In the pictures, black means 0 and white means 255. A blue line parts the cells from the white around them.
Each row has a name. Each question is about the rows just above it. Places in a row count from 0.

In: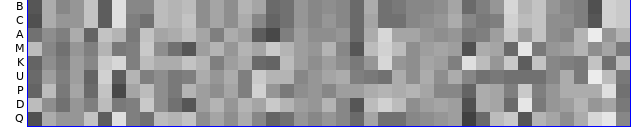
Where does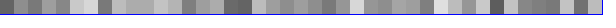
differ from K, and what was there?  7, [127]
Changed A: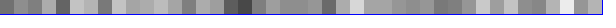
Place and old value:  33, [158]

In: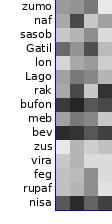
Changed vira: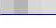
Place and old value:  2, [219]
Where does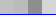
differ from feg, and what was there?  3, [219]
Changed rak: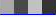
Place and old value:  2, [200]
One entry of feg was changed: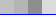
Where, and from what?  1, [187]
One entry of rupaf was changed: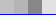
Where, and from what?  2, [142]
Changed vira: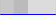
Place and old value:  1, [181]
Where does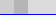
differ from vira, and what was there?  0, [200]

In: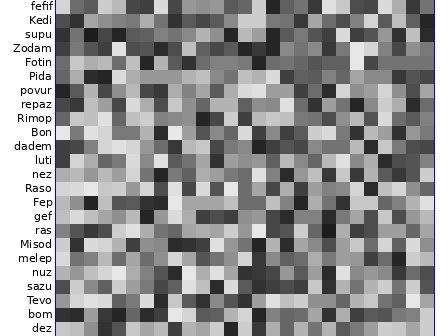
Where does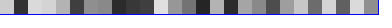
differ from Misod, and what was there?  9, [50]
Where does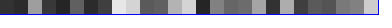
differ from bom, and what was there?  5, [102]
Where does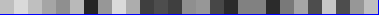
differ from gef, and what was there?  26, [185]
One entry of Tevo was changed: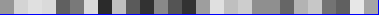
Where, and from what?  8, [199]
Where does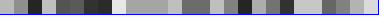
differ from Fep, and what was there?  26, [224]
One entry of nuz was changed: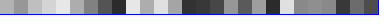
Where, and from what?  22, [151]

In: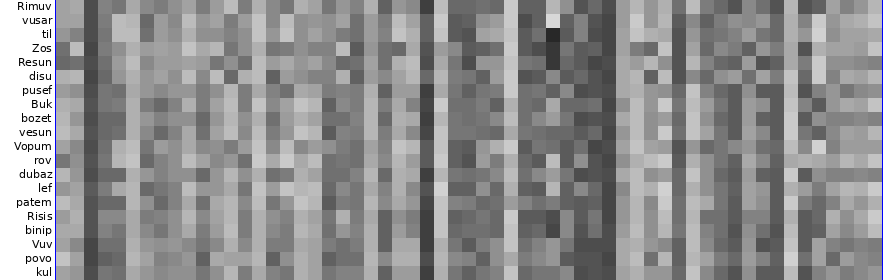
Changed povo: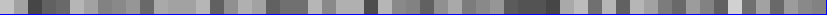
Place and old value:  10, [97]
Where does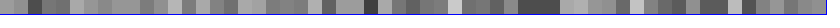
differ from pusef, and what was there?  38, [83]
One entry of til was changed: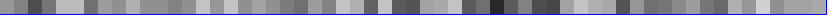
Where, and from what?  48, [130]
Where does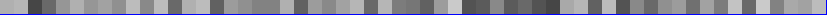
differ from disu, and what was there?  58, [182]
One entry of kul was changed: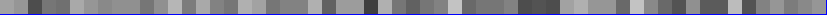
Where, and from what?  36, [137]
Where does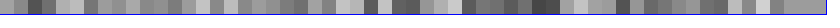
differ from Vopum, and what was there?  2, [77]

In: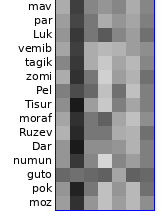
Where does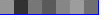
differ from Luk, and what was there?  1, [56]
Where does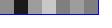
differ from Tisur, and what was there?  5, [165]
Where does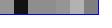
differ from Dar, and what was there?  1, [26]
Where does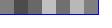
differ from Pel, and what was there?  5, [192]
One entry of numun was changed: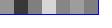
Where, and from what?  2, [134]

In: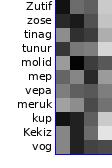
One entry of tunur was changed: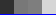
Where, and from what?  0, [54]
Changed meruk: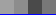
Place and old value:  3, [114]
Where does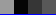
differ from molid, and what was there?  2, [61]
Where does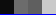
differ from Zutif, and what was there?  0, [18]

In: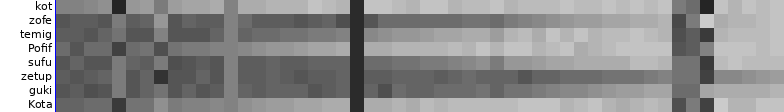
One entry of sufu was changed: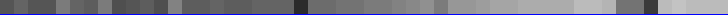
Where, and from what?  11, [85]
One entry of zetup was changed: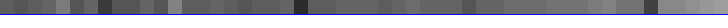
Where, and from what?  7, [51]
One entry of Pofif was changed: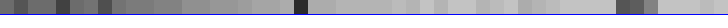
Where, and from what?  13, [136]

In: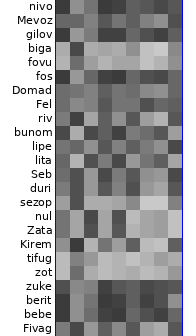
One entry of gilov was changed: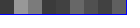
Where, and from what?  3, [65]
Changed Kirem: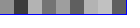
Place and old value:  6, [187]
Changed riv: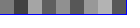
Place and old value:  6, [158]
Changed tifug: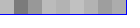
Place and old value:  1, [129]
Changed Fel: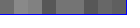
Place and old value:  6, [80]

